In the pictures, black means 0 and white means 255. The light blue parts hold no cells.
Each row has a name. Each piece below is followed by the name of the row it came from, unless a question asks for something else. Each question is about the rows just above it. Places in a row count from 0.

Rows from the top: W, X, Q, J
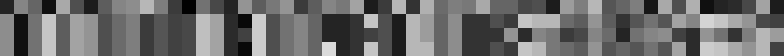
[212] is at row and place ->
X, 50
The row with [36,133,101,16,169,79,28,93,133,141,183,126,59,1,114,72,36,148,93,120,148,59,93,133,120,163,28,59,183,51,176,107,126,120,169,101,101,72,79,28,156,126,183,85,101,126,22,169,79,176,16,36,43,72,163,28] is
W
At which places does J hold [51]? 25 33 34

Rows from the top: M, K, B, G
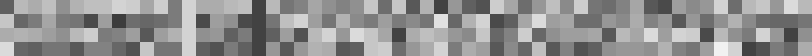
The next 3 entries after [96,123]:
[66,96,158]
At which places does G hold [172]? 23 30 33 57

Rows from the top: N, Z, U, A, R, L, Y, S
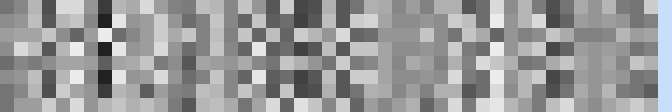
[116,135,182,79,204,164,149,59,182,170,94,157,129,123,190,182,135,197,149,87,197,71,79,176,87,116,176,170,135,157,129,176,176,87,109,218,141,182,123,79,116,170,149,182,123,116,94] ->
Y
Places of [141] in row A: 0 28 29 31
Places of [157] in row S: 1 2 26 28 37 41
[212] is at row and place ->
Z, 26

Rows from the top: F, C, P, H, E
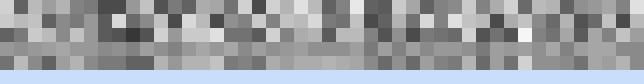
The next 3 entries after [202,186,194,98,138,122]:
[152,91,216]
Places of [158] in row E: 4 20 30 35 43
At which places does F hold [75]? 7 8 18

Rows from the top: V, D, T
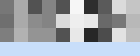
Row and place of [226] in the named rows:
T, 8
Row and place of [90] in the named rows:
V, 7
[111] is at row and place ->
D, 0
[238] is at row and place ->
D, 5
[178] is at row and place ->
T, 1

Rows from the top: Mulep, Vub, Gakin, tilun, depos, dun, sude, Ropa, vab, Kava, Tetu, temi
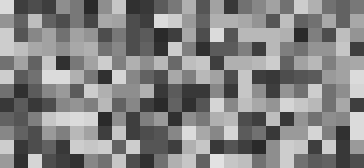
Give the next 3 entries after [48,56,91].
[120,176,85]
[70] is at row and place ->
Vub, 6
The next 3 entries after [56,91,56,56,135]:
[56,198,142]
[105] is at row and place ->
depos, 12
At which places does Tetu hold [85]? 10 11 16
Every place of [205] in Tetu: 0 5 7 9 20 23
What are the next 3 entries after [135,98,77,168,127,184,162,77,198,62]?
[56,77,85]

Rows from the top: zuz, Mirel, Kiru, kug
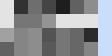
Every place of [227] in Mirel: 0 4 5 6
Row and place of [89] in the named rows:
kug, 3
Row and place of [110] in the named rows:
zuz, 2

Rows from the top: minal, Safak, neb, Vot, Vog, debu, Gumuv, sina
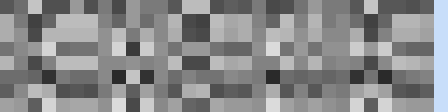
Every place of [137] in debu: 7 11 16
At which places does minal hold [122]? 7 10 11 18 23 24
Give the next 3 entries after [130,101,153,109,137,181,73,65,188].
[167,173,130]

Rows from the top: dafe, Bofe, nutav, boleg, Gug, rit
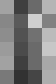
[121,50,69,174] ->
rit
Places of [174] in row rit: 3
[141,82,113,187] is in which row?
nutav

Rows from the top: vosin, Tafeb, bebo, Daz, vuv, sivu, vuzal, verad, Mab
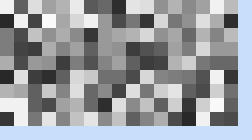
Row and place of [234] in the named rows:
vosin, 5
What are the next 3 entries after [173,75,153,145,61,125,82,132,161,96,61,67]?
[179,207,119]
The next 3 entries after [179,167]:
[96,200,132]
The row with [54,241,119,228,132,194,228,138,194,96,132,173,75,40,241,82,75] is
Mab
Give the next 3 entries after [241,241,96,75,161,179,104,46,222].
[138,194,96]
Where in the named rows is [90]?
vosin, 6

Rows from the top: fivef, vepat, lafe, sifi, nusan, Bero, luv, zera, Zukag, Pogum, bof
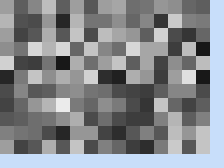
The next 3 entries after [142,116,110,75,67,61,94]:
[134,134,75]
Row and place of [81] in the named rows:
vepat, 1

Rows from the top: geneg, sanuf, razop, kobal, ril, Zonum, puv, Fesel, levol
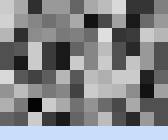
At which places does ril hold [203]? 2 5 7
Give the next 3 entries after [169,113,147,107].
[73,169,80]
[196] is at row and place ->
ril, 9

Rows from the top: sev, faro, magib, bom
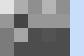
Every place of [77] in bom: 1 2 3 4
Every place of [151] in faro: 0 2 3 4

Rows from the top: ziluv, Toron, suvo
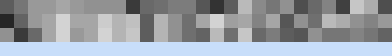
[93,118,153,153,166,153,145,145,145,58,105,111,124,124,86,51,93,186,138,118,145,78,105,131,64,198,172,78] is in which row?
ziluv
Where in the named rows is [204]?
Toron, 7
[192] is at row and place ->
Toron, 9
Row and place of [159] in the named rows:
Toron, 16
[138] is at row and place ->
ziluv, 18

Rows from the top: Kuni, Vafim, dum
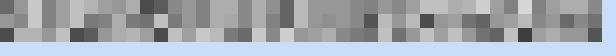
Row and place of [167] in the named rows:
Vafim, 16
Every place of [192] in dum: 4 12 27 30 32 36
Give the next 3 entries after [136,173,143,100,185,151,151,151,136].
[129,151,136]
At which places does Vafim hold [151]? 0 13 22 24 28 31 35 39
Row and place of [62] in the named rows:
dum, 37
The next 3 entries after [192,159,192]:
[151,114,100]
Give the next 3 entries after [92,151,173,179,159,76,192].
[159,200,185]

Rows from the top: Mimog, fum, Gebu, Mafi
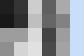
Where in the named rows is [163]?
Mafi, 4
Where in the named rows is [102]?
fum, 3
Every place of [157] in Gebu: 0 1 4
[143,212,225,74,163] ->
Mafi
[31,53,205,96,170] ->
Mimog
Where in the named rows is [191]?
fum, 2

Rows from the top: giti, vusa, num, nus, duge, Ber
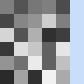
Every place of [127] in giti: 0 3
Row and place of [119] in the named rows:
giti, 2
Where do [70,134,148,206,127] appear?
vusa

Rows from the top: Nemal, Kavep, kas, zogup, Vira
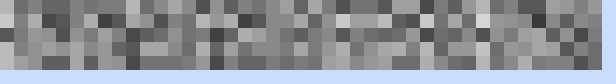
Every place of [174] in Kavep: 2 6 16
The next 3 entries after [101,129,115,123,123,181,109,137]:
[166,137,81]

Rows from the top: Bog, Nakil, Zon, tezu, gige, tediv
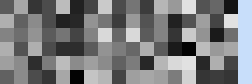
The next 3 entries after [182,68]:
[159,167,159]
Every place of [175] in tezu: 0 2 10
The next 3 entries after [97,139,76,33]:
[39,147,117]

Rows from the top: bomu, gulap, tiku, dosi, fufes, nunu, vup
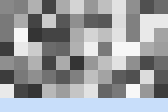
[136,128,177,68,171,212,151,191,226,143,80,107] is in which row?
bomu
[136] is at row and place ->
bomu, 0
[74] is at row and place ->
fufes, 10
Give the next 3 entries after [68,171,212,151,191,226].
[143,80,107]
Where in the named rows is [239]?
dosi, 6
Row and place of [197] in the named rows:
vup, 5
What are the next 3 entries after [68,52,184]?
[157,197,226]

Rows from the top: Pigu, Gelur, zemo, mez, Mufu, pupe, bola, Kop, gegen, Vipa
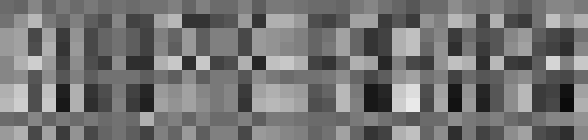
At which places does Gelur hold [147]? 1 30 40
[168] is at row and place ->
Kop, 31

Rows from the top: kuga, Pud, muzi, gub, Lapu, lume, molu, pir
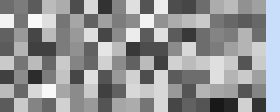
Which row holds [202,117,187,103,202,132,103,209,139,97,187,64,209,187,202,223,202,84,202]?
Lapu
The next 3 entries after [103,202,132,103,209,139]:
[97,187,64]
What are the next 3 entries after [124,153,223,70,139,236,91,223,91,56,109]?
[132,124,180]
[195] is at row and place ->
lume, 4

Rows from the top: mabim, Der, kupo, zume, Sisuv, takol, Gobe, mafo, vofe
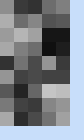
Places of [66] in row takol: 1 3 4
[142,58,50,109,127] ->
mabim
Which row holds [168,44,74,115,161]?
vofe
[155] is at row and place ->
kupo, 0

